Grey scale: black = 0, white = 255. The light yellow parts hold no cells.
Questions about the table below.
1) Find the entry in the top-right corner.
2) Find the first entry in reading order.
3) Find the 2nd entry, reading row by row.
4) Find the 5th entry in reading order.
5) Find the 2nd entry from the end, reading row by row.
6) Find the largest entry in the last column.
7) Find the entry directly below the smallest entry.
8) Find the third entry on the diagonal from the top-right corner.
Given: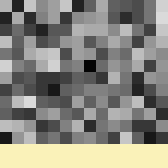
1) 209
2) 179
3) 34
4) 159
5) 24
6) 218
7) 87
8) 117

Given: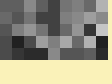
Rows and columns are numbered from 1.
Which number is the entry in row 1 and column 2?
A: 95
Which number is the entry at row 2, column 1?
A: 105
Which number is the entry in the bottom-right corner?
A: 43
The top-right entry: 178
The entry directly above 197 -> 137
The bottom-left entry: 75
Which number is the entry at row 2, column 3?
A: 116
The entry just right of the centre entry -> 105
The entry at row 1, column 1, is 95
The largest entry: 197
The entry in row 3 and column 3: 149

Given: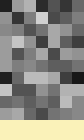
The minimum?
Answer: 23
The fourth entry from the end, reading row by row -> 74
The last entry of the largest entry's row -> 126
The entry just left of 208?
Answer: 126
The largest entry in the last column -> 178
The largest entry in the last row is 168
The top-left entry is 32
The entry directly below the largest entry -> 115
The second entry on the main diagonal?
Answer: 53
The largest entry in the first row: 178
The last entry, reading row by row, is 136
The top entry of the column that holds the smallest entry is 104
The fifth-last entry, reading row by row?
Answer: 104
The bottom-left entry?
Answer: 156
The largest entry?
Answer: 208
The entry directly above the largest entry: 43
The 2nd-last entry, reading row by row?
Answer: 126
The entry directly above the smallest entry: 115
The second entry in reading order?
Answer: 156

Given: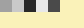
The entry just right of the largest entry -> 74
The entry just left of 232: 40
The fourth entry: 232

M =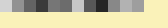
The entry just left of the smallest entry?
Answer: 88
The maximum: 211

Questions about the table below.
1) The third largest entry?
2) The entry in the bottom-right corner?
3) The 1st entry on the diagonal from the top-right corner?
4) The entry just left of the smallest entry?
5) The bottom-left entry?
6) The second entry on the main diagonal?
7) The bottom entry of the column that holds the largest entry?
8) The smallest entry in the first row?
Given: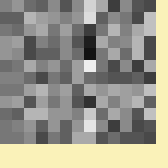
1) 220
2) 73
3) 73
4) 108
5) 119
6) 96
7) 169
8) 61

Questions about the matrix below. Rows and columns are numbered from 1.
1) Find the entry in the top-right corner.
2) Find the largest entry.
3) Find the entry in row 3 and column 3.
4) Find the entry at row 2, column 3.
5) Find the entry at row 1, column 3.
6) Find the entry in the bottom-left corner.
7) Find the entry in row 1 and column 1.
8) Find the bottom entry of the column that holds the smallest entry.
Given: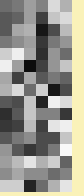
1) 177
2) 249
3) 177
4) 158
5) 158
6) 206
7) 108
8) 35

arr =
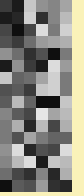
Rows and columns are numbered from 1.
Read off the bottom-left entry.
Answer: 15
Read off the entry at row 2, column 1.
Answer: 27
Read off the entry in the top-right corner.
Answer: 164
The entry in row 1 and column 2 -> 27
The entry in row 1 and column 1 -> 59
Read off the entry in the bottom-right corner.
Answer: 39
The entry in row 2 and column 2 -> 39
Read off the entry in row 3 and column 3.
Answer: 70
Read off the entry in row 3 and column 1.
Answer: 70
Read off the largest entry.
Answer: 230
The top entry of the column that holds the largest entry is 145
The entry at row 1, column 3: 198
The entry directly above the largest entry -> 15
